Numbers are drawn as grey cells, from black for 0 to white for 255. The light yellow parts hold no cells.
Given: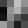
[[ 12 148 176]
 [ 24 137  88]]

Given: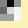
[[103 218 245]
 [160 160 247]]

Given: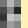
[[ 72 137  37]
 [ 54 195 177]]

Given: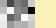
[[192 246 138]
 [239  99 131]]

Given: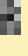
[[142 120  93]
 [ 63  29 181]]

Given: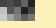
[[193  86 116]
 [203 161 128]]

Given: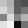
[[215 184  92]
 [132 219 132]]
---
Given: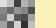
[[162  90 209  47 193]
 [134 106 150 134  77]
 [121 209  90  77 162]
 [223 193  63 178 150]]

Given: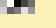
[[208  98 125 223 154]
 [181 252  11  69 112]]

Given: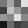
[[151 135 223 135]
 [ 63 195 151 106]
 [121 165  94 223]
 [ 21 106  63  79]]

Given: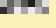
[[ 47 116 234 169 234 183 129]
 [183 101 156  85  31 144 222]]

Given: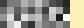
[[ 79 193 238  95  51 165 123 110 149 110]
 [ 63 123 123 177 149 193 135  79  63  37]
 [110 165  95 135  79 149  63 209 165  51]
 [149 222  79 222 177 193 110 193  25 251]]

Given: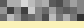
[[ 91 174 174 215 187 160 174  91  78 120 160 132]
 [106 187 148  91 106 132  78 187 120 174 120  51]
 [148  64 132  64 203 132 106 160 106  91 106 132]]

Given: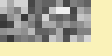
[[211 169 211 211  70 114  98  98 156  70 127 114  98]
 [ 56  70 185 156 127  82 169 169 127 156 127 143 169]
 [ 70 143 169  56 143  98 211 114  98 114  82 198 185]
 [143 156 156 143 185  98  98 114 169  70  82 127 127]
 [185 156 127 198  82 114  82 198 239 239  70 169 143]
 [ 98  56 114 127 114 143  82 198 169  82 198 156 211]]

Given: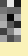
[[ 64 134 207]
 [150   8 175]
 [162  76 118]
 [118 104 104]
 [175  89  37]
 [ 76 231  23]]
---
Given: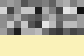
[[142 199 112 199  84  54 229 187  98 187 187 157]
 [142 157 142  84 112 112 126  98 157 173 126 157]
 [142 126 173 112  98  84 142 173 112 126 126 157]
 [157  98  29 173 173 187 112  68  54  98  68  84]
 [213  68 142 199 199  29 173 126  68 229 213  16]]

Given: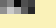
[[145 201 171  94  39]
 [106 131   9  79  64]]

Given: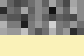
[[165 151 151 192 123  85 111 178 123 151  43  85]
 [178 123 123  31 123 151 123 208 123 111 151 111]
 [ 43 111  97 165  97 138 123  19 138  97 178 138]
 [151  97  72  85 111 138  97 165 111  72 165 138]
 [111  85  85  56 111 138  97  72  97  85  72 138]]

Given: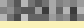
[[129 142 100  87  87 156  59 168 100 181  59 181]
 [168 129  87 181 114  87 114 168 129 142 129 156]
 [181 114  74 193 100 100 100 156 129 142  74 129]]

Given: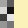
[[ 62 230]
 [150 118]
 [164  92]
 [215  19]]

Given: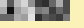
[[103 103 171 158 225  47  89  75  60 118]
 [200  89 184 213 145  60  47 103 171  75]
 [171  17 158 184 213 118 133  60 103  75]]

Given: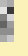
[[128 214]
 [169 199]
 [184 169]
 [100 155]
 [142 142]
 [226  58]]
